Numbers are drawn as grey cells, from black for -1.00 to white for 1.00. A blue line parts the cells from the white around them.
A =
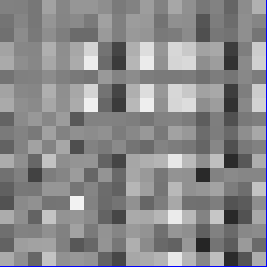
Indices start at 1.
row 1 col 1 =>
0.01
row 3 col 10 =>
0.20
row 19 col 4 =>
0.53
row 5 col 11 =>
0.84
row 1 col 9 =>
-0.04
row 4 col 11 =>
0.73
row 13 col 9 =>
-0.18
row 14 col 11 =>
0.25
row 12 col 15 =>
0.12
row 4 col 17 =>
-0.52
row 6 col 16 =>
-0.02
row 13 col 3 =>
-0.48
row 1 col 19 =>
0.39
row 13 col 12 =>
-0.07
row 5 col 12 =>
0.14
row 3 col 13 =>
-0.03
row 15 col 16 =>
-0.01
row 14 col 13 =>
0.45
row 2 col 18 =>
0.12
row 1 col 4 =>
0.27
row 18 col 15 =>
-0.71
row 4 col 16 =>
0.32
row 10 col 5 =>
0.02
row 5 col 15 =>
0.11
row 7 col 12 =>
0.19
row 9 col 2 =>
0.09
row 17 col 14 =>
0.12
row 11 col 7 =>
0.02
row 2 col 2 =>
0.04
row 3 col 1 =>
-0.12
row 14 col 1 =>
-0.25
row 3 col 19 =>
-0.08
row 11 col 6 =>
-0.39
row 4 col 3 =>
0.05
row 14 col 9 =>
-0.24
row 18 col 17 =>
-0.28

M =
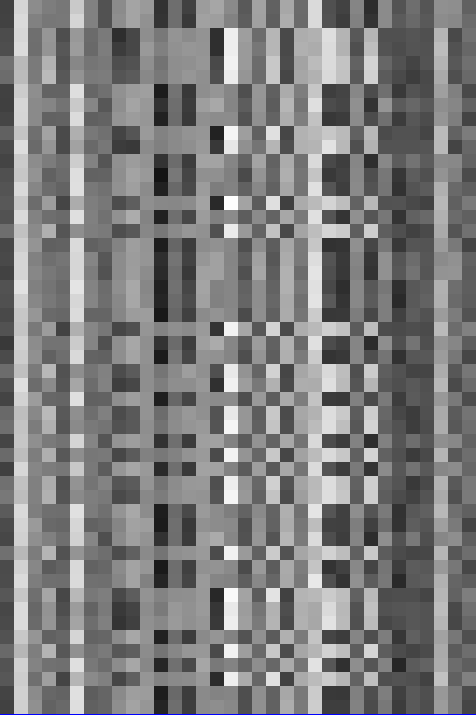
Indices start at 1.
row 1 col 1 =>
-0.49
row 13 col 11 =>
0.20
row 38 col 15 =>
0.14
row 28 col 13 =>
0.11
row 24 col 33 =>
-0.15
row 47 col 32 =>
0.33
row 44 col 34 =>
-0.12
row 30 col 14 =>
0.19
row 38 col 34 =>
-0.47
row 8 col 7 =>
0.05
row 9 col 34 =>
-0.47
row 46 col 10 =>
0.31
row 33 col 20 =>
0.57
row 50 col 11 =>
0.22
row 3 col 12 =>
-0.06
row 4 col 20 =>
0.43
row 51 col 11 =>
0.18
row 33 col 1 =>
-0.17
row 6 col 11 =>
0.07
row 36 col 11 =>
0.07
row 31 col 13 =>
0.10
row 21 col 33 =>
-0.14
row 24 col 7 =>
0.05
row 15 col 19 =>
-0.28
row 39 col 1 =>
-0.44
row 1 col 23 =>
0.71
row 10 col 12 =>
0.02
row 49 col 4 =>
0.25
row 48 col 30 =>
-0.29
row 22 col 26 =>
0.07
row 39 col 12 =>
-0.61
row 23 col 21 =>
0.34
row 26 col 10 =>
0.29
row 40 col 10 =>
-0.25
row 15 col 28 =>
-0.36
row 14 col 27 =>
-0.35
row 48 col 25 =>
-0.62
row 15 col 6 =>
0.35

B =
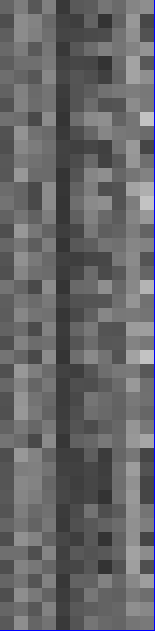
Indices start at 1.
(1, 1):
-0.21
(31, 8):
-0.26
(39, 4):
-0.22
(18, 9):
-0.12
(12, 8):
-0.48
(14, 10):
0.28
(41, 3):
-0.07
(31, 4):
-0.05
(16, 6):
-0.25
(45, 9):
-0.21
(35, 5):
-0.45
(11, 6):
-0.50
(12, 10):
0.18
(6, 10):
0.28
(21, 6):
-0.18
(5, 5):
-0.48
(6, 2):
-0.21
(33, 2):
0.19
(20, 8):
-0.42
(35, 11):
-0.46
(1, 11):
0.11
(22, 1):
-0.26
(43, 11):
-0.14
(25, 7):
-0.15
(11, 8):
-0.50
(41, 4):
-0.20
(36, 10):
0.20
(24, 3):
-0.41
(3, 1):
-0.26
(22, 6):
-0.36
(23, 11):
-0.09
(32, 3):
-0.43
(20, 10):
0.05
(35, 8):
-0.50
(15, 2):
-0.21
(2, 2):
0.10
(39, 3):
0.03
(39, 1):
-0.39

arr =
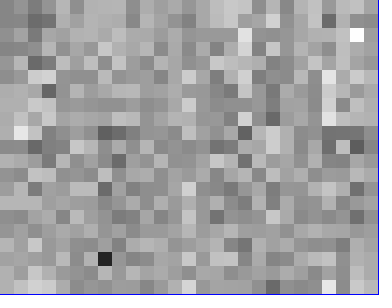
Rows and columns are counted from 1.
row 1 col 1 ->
0.05
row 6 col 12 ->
0.05
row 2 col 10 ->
0.07
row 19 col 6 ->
0.10
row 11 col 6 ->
0.56
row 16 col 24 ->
0.08
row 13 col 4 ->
0.48
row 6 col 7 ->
0.13
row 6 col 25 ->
0.34
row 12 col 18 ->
-0.11
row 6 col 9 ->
0.15
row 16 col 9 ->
-0.03
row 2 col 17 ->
0.56
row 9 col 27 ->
0.40
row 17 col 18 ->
0.25
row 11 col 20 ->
0.61
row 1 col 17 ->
0.57
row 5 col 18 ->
0.43
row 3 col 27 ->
0.24
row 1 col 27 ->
0.29
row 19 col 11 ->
0.10
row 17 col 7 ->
0.37
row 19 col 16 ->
0.51
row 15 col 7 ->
0.22
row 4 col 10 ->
0.32
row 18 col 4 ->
0.20
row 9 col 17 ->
0.01
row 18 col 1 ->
0.42
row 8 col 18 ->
0.13
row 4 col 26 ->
0.35
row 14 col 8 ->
-0.16
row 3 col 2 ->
0.28
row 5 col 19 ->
0.37
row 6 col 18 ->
0.63
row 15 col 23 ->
0.15
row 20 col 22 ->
0.25

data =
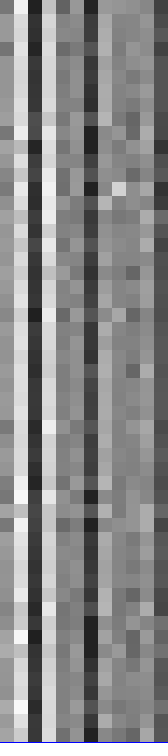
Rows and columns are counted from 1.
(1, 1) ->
-0.07
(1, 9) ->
0.17
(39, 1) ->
0.24
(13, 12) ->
-0.31
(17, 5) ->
0.02
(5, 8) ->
0.26
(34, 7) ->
-0.51
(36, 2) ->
0.94
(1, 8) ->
0.20
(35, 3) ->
-0.71
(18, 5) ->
-0.09
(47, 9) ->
0.20
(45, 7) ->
-0.73
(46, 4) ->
0.68
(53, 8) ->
0.07
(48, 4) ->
0.64
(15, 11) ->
0.05
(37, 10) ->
0.16
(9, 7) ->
-0.34
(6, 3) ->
-0.59
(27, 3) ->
-0.64
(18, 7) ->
-0.35
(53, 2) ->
0.60
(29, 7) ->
-0.50
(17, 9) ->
0.05
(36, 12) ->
-0.35
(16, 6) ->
-0.04
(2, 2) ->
0.71
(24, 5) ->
0.01
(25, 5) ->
-0.01
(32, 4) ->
0.65
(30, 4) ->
0.68
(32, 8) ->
0.36
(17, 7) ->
-0.51
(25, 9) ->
0.02
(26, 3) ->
-0.60
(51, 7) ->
-0.35
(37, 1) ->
0.28
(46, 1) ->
0.28
